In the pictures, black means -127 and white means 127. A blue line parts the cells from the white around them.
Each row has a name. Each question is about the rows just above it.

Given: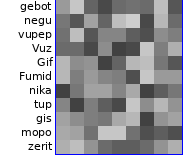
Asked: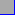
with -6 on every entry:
[35]
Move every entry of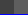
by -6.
[-68 -39]
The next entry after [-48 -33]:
[-48]
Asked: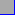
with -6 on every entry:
[35]
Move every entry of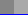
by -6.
[-1 35]
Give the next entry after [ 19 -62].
[-27]
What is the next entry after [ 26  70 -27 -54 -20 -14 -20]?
[62]

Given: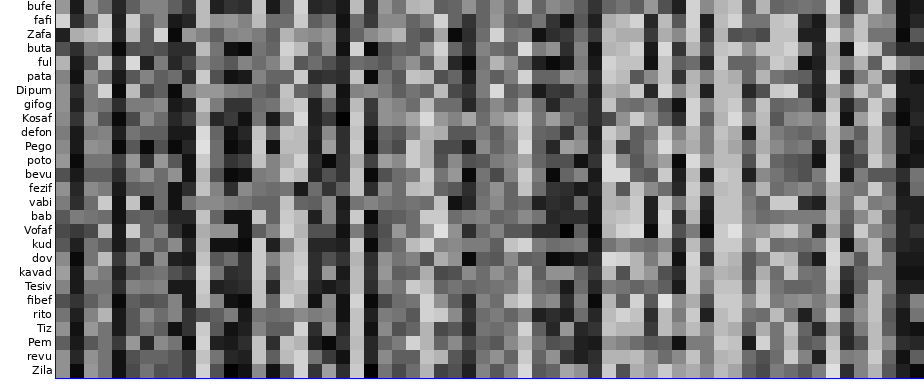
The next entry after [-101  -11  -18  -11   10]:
[-3]
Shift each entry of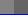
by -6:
[ -3 -32]
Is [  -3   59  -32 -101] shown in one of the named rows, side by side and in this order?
yes
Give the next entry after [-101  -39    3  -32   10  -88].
[52]
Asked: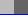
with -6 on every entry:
[ 53 -32]
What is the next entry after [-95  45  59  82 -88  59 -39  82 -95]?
[59]

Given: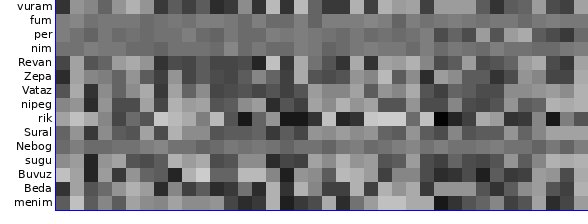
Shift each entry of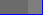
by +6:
[-14 -14   5]
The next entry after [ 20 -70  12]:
[-35]
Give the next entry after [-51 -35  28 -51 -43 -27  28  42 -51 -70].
[34]
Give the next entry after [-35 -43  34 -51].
[49]

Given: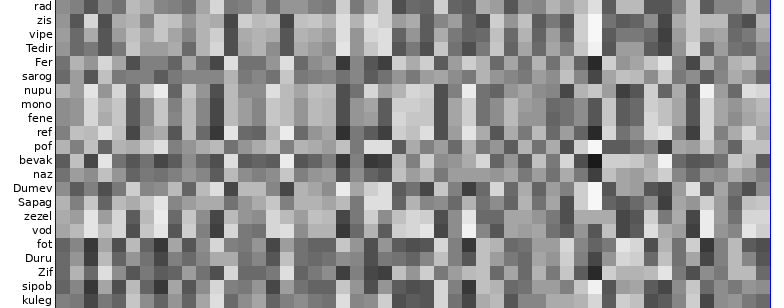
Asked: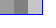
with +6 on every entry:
[35  6 76]
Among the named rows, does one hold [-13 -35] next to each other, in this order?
yes
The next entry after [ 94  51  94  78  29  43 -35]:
[6]
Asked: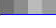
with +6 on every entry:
[-7 19 64 35]

